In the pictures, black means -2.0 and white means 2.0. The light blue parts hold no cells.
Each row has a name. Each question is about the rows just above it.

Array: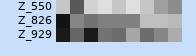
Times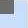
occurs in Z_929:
2
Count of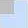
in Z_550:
0
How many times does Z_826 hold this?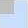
2
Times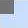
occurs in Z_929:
1
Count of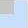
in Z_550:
3

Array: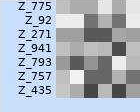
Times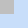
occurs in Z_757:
1
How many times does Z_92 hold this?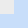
3
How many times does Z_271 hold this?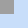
3
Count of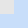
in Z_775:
2
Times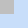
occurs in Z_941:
3
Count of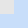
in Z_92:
0
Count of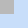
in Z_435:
1

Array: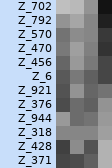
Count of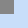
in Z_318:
3
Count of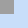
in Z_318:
1
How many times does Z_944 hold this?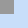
2

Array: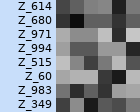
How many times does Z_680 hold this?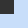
2
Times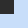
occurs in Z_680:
0
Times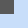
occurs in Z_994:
2
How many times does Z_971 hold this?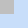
1
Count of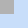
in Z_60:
2

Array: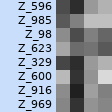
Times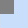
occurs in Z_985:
1
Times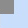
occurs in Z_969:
0

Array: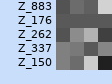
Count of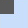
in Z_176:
4
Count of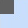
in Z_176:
0
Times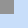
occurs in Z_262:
0
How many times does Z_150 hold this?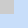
1

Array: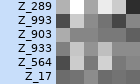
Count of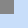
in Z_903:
2
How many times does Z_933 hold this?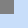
1
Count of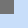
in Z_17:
2

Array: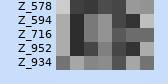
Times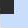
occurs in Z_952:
1
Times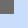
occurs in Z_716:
2
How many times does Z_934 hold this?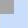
2

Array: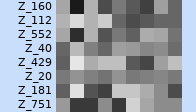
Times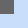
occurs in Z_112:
3
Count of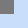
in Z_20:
3
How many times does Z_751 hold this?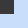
3

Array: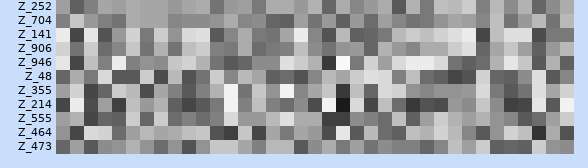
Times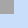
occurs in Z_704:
3
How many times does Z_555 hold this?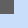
2

